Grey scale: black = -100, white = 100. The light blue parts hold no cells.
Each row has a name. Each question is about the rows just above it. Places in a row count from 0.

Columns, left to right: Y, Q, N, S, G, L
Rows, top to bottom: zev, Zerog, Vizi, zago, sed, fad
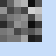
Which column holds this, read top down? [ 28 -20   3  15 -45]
N
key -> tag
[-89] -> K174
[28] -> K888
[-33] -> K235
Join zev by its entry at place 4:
K174
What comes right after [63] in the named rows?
[53]
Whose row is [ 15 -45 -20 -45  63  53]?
Zerog

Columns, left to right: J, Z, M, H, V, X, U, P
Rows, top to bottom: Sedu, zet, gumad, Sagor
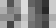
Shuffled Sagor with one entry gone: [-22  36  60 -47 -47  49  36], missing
[-10]
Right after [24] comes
[72]
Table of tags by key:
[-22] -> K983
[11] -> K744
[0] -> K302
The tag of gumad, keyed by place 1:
K744
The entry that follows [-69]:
[60]
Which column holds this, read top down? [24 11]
M
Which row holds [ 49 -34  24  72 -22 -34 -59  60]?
Sedu

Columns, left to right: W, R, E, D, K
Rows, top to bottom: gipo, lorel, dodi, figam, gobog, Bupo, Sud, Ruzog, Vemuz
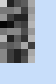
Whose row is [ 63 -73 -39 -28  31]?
gipo
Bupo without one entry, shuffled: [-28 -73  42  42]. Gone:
[-61]
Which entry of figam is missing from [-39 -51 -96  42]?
[-86]

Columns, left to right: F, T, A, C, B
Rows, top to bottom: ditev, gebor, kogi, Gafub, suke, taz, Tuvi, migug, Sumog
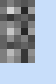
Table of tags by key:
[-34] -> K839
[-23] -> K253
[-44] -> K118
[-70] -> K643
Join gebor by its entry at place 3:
K643
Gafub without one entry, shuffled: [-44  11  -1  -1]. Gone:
[-11]
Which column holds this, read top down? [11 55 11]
T
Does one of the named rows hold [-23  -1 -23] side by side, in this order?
yes
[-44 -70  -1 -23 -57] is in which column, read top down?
C
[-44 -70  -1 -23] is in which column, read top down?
C

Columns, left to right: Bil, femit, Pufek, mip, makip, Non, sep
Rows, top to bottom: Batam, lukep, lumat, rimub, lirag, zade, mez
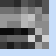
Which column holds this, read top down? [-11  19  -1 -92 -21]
femit
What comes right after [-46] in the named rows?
[-56]
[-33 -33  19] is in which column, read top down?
sep
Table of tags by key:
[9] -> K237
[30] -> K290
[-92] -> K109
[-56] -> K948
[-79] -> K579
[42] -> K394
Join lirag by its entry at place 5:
K394
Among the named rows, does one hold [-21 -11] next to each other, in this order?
no
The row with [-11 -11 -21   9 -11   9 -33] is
lukep

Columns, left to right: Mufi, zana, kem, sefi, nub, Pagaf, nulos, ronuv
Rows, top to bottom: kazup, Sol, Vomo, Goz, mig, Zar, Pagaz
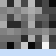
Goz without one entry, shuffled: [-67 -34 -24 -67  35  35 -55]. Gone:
[-80]
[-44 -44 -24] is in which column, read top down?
nulos
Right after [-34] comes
[-80]
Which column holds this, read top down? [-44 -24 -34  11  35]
nulos
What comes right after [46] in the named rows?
[-67]
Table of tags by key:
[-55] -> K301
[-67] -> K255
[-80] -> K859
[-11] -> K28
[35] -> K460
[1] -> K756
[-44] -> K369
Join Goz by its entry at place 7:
K859

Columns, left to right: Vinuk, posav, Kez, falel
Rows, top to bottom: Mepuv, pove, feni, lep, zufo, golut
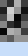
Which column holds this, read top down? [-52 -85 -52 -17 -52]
falel
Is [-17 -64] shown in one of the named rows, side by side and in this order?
yes
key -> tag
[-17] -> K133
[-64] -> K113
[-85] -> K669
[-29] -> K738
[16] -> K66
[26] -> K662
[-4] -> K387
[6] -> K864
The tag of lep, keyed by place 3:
K133
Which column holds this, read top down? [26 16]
Kez
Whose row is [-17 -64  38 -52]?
Mepuv
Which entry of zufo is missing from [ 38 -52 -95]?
[26]

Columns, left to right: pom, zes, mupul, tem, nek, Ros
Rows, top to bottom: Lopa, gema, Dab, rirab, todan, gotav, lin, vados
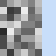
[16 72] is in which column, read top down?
mupul
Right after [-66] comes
[85]
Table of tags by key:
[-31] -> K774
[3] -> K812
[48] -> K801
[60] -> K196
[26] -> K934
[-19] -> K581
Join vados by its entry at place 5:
K774
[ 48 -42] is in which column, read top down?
mupul

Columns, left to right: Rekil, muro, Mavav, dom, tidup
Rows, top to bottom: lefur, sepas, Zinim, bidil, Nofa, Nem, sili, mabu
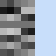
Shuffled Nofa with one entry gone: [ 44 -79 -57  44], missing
[55]
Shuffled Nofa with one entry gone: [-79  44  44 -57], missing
[55]
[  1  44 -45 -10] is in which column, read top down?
dom
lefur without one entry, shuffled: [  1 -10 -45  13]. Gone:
[-23]
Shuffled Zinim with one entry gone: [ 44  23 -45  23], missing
[-67]
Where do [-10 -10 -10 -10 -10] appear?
bidil

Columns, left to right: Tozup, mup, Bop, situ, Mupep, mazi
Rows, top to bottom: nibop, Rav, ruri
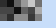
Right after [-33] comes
[-65]
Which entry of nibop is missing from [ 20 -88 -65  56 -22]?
[-11]

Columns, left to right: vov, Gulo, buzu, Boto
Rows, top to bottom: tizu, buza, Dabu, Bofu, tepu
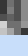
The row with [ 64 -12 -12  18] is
Bofu
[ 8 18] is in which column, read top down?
Boto
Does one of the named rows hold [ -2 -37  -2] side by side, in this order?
no
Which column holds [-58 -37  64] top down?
vov
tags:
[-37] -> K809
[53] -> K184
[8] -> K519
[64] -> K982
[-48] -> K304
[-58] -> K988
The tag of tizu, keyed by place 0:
K988
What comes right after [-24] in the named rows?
[-37]
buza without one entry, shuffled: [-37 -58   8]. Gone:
[-2]

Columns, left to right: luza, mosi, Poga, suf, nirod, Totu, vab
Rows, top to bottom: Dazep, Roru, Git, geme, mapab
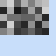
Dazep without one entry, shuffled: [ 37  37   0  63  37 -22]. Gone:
[50]
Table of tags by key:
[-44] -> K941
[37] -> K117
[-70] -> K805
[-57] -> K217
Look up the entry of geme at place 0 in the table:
K217
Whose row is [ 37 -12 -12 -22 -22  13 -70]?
Git
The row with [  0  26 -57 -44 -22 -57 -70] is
mapab

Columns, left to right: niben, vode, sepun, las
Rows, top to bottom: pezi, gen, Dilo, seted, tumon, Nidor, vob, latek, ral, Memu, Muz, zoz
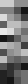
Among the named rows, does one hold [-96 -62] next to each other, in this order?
no
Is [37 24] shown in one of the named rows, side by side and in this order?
yes
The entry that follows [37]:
[24]
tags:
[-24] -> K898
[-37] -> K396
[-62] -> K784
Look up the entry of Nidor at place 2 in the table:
K898

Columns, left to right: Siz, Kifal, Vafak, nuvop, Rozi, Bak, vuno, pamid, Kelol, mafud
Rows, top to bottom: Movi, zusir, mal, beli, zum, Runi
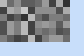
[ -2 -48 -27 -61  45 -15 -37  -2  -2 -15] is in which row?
mal
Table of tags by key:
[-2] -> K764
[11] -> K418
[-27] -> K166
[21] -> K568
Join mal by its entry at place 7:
K764
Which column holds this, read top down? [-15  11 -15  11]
Bak

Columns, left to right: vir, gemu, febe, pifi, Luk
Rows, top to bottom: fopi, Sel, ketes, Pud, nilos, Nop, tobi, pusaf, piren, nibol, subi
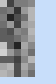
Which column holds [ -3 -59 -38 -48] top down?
febe
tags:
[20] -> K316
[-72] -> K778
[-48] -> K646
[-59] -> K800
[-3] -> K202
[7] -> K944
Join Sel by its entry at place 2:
K800

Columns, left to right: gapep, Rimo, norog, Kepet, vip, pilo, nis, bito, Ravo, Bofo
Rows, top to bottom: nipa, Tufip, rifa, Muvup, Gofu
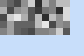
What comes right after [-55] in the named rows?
[-9]
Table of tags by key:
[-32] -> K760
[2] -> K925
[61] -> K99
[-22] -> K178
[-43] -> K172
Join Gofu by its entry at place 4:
K172
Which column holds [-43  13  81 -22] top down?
norog
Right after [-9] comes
[2]
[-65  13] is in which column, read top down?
Ravo

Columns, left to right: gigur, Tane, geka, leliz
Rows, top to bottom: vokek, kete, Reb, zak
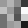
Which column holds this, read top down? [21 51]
gigur
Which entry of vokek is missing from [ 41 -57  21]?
[10]
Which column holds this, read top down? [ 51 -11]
gigur
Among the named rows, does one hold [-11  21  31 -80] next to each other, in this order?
yes

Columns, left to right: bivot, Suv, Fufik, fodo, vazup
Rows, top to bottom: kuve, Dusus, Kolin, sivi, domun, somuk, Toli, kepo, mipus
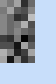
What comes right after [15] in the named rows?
[-5]
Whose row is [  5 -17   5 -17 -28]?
domun

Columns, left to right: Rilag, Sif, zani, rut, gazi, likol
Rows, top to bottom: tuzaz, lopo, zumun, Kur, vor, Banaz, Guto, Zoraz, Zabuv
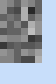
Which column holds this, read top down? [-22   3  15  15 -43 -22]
likol
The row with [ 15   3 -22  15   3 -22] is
tuzaz
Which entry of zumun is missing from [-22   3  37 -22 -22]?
[-9]

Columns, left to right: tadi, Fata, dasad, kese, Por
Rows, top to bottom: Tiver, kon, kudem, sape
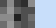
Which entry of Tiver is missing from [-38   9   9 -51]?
[-64]
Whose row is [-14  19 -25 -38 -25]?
sape
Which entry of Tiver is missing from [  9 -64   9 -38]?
[-51]

